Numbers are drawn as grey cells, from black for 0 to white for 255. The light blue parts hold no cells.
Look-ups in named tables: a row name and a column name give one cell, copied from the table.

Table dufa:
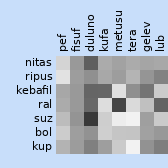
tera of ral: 218
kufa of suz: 206
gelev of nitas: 165
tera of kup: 242
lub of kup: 126
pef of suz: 188
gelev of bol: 161
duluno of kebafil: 101
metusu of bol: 197
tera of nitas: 171
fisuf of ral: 153
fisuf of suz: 148
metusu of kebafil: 224
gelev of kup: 146
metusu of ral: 69
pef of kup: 179

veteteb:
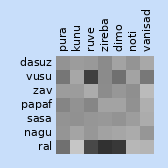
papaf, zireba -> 163
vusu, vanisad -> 120
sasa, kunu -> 145
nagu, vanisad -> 150
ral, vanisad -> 180
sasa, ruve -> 150
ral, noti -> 183
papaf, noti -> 145
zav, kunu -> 156
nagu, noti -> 171
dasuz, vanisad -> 168
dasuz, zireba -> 139
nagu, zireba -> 162
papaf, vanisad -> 175
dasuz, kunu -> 156
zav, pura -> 156
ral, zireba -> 49
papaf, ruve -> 134

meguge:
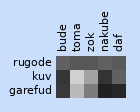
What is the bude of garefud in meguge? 57
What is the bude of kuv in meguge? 53
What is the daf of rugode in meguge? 89
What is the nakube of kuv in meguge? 52
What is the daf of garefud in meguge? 38
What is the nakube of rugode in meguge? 97
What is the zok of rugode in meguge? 87
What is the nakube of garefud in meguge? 32
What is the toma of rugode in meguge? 88
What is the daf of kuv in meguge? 97
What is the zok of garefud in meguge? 124
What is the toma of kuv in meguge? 208
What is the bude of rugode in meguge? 97
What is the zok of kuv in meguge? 162
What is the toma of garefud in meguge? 186

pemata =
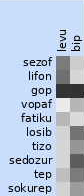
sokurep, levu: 210
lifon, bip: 214
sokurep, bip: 156
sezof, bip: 204
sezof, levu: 123
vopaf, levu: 235
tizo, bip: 150
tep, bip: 123
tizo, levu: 214
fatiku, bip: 218
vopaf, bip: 182
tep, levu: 190
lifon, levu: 112
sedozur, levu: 213
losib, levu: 211
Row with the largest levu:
vopaf

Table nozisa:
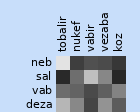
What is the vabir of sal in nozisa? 191
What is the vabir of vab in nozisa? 74
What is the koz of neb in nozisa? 55
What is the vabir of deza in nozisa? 69
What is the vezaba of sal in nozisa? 135
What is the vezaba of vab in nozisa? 95
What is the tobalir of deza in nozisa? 182
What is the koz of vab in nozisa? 131
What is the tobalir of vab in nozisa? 109
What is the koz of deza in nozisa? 92
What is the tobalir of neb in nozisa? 227
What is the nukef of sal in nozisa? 110
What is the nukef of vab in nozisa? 99
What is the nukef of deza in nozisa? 136
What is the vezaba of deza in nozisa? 147
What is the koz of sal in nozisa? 39
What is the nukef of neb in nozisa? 62
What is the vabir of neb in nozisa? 80
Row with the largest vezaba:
deza

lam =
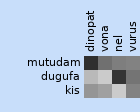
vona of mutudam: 112
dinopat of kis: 149
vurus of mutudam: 130
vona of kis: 160
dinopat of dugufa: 185
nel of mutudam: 126
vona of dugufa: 203

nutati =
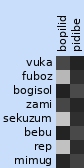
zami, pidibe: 38
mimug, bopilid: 38
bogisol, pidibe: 74
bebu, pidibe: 73
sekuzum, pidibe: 47
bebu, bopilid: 35
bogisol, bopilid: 34
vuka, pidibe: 35
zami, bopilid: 70
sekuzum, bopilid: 196
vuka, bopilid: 72
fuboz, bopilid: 183
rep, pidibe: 44
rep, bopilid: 193
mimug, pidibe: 67
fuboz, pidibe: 49

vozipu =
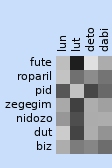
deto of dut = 173
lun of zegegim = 169
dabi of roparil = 116
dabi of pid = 105
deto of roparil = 140
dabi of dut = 147
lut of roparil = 112
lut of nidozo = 78
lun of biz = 173
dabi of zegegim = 160
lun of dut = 204
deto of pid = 70
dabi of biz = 109
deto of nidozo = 172
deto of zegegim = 173
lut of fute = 30
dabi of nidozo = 173
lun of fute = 190
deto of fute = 224
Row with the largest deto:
fute

